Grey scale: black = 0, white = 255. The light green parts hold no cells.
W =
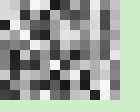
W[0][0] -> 216
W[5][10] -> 88
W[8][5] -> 89
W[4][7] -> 148
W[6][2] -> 72
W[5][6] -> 131
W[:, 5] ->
[26, 182, 156, 160, 76, 57, 245, 30, 89, 110]
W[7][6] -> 173
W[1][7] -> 73
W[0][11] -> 195
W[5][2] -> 198
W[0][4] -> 225
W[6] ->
[129, 36, 72, 46, 159, 245, 53, 161, 198, 176, 219, 125]
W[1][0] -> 217
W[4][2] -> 110
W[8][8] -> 26
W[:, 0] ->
[216, 217, 32, 202, 111, 128, 129, 201, 45, 65]
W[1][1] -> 216
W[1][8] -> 95
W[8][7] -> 165
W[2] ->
[32, 239, 162, 92, 82, 156, 218, 118, 167, 214, 72, 191]
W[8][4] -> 37
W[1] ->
[217, 216, 47, 172, 36, 182, 93, 73, 95, 221, 75, 183]
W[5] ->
[128, 30, 198, 85, 149, 57, 131, 33, 103, 158, 88, 229]
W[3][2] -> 245
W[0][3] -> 245
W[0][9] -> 235
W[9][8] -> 201
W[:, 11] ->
[195, 183, 191, 160, 201, 229, 125, 133, 99, 168]

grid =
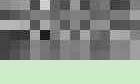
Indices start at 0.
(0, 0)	137
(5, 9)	105
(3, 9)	112
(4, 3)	133
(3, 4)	30
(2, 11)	81
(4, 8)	134
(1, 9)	100
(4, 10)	98
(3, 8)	164
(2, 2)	171
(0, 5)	99
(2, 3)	85
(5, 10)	109
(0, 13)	128
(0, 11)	65
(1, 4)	124
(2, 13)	97
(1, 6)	122
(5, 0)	68
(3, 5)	122
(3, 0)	64
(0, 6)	80
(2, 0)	182
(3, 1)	55

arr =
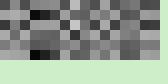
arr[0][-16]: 76
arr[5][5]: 66
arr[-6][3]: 131
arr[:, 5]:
[140, 67, 160, 97, 102, 66]
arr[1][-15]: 172
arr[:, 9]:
[79, 148, 65, 167, 121, 151]
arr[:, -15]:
[137, 172, 126, 108, 149, 164]
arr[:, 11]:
[81, 160, 63, 164, 123, 165]
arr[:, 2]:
[77, 156, 59, 170, 123, 160]
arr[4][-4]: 92
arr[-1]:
[168, 164, 160, 8, 32, 66, 163, 93, 99, 151, 117, 165, 86, 92, 161, 156]
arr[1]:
[163, 172, 156, 11, 34, 67, 159, 101, 95, 148, 123, 160, 83, 90, 157, 152]
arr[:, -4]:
[109, 83, 125, 128, 92, 86]
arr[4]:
[124, 149, 123, 87, 92, 102, 123, 140, 94, 121, 137, 123, 92, 98, 123, 122]
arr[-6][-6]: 162
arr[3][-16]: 170
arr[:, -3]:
[119, 90, 133, 119, 98, 92]
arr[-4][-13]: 155
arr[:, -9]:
[187, 101, 197, 53, 140, 93]

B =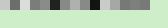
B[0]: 200
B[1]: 109
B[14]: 121
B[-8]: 176
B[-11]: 139

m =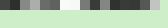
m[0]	68
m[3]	173
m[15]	195
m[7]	248
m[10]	133
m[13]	56

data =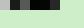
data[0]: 192
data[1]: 26

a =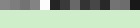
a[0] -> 133
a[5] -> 36
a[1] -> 125
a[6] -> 58
